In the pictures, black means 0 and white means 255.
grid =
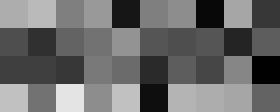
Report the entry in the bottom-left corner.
193
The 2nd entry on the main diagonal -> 48
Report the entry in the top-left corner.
173
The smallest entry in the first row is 8
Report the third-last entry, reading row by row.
173
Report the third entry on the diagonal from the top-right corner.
70
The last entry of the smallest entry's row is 1
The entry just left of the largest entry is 114
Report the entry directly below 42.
14
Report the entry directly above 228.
55
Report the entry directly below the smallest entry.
99
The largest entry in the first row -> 186

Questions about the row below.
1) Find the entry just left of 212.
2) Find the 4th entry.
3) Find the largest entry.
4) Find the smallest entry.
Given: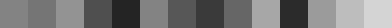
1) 189
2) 79
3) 212
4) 36

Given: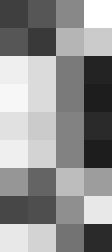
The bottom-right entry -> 42
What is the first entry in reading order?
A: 63
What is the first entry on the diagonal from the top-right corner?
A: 255
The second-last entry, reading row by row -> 115
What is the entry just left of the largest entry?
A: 136
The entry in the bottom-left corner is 232
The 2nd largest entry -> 247
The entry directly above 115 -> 143
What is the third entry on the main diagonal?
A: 122
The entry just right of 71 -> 78

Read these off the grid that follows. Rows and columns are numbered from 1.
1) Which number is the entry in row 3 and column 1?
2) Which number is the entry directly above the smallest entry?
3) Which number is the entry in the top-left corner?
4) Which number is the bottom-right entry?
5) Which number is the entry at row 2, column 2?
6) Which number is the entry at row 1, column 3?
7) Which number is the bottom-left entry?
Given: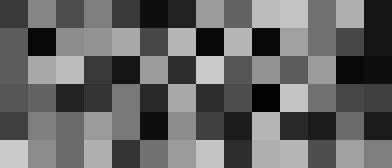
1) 92
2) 147
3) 57
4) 126
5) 8
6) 77
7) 202
